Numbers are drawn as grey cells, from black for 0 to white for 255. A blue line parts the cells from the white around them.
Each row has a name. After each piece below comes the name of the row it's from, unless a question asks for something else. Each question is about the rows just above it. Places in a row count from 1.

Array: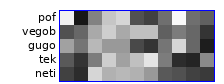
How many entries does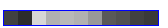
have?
11
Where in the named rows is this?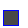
gugo, 6
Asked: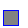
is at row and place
pof, 3
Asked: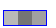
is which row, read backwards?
gugo

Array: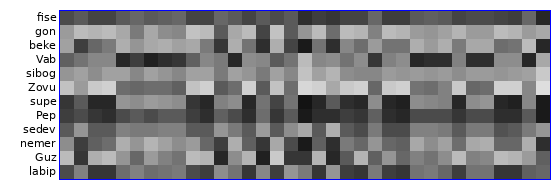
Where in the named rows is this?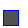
sedev, 32
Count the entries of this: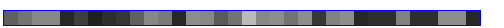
34
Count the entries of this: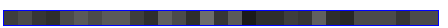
31
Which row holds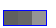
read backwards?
nemer
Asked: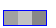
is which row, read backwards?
sibog
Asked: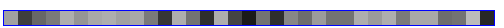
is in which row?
beke
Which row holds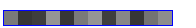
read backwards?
labip

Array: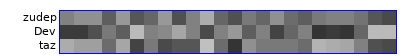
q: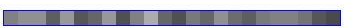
zudep
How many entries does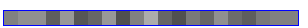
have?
21
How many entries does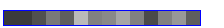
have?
14
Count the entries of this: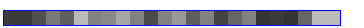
24
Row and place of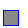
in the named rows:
Dev, 8
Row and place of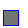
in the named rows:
zudep, 22

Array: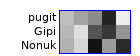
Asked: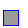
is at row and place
Nonuk, 4
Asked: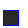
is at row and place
Nonuk, 5
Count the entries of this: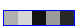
5
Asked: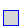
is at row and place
Nonuk, 2
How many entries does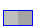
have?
2
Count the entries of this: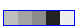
5

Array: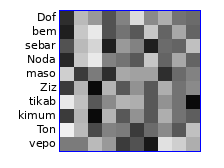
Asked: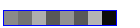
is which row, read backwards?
Ziz
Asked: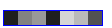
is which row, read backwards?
sebar
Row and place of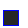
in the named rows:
Noda, 1
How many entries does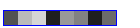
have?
8
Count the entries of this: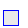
1
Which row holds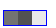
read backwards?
bem
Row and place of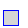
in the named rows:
sebar, 3

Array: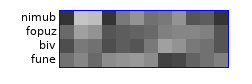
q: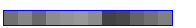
fune
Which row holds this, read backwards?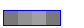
biv
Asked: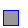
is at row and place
fune, 6
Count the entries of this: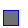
1
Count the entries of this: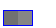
2
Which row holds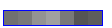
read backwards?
biv

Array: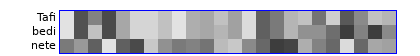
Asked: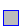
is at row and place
nete, 12
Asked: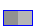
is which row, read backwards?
bedi
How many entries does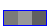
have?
3
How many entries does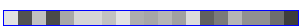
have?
21

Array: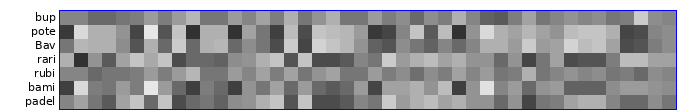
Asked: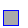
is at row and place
rari, 7
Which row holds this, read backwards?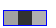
pote
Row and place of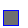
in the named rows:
rubi, 26

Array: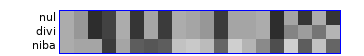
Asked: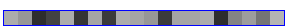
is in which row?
divi
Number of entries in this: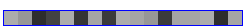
17

